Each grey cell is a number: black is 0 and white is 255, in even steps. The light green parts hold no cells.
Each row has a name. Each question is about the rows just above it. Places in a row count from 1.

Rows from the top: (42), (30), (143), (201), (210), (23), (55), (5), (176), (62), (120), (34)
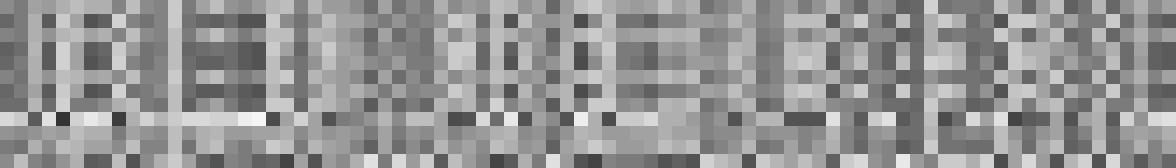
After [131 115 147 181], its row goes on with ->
[155 175 155 123 162 131 139 139 202 181 109 162  83 181 131 162 181  76
 115 189 123 115  97 123 123 139 162 155 189 147 131 139 189 202 189  91
 162 202 123  97 202 115 175 202 181 115 147  83 196 202 162 115 175 139
 123 202 115 147  97  91]
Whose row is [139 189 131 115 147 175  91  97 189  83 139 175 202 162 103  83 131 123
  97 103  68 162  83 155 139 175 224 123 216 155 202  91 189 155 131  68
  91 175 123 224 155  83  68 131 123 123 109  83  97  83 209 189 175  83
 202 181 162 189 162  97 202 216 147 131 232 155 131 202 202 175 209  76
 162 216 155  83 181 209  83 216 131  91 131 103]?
(34)
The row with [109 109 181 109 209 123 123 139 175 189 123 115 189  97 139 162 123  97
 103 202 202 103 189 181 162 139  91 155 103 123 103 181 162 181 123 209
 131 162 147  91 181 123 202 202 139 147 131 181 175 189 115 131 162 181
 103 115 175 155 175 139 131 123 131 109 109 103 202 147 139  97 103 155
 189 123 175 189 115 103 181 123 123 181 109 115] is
(5)
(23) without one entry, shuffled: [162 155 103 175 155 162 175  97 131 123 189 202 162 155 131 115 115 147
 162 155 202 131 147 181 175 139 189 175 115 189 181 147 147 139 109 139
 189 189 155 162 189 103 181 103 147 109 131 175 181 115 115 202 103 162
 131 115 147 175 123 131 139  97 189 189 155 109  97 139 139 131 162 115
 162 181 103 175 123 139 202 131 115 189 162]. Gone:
[168]
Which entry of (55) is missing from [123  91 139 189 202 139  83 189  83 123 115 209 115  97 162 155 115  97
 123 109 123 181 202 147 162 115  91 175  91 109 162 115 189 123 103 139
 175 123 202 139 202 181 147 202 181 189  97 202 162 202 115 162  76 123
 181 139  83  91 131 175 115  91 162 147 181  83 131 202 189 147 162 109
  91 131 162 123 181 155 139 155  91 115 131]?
[196]
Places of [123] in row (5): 6 7 11 17 30 35 42 62 74 80 81

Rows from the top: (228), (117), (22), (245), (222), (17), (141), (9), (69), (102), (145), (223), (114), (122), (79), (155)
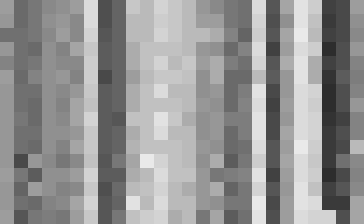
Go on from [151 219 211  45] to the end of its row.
[ 79 131]
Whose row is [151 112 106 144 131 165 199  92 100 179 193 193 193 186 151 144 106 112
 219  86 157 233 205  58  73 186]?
(145)
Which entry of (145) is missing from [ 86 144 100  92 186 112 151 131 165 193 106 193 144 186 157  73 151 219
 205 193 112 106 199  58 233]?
[179]

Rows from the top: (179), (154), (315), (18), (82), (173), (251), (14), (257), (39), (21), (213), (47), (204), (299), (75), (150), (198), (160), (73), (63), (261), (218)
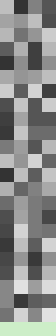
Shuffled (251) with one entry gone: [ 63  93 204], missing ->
[211]
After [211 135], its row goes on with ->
[225]
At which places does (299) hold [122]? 3

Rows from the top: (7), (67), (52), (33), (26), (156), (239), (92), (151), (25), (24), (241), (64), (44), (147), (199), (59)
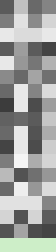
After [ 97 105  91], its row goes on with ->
[198]
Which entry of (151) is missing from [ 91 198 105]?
[97]
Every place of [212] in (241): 4
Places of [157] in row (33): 2
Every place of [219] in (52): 2 3
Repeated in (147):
[225]
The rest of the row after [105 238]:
[151 219]

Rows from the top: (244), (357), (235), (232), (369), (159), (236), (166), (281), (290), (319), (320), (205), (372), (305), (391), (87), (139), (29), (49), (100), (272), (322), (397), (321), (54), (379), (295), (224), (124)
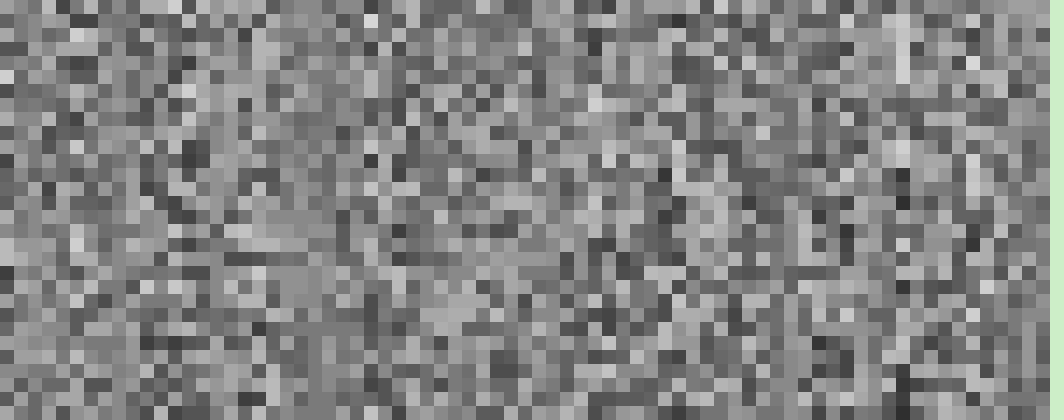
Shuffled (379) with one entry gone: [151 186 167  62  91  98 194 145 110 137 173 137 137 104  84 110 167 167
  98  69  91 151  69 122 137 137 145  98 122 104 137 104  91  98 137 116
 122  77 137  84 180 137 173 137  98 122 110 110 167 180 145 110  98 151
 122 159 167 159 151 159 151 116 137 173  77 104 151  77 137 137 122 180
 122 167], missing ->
[129]
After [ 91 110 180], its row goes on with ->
[122 116 180 173  77 116 137 137  77 159 145 122 173 145 186  54  69  91
 104  98 186 180 159  84 122  84]
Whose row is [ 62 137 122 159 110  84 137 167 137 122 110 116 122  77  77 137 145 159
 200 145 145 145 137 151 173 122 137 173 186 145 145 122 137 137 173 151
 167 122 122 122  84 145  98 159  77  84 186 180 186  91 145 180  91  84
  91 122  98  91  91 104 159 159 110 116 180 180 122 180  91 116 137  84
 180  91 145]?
(49)

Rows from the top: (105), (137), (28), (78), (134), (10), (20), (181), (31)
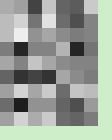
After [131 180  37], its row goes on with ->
[116]
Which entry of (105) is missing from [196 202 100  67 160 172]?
[92]
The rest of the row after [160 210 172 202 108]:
[100 124]
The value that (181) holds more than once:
[146]
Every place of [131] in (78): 3 4
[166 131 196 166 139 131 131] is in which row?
(134)

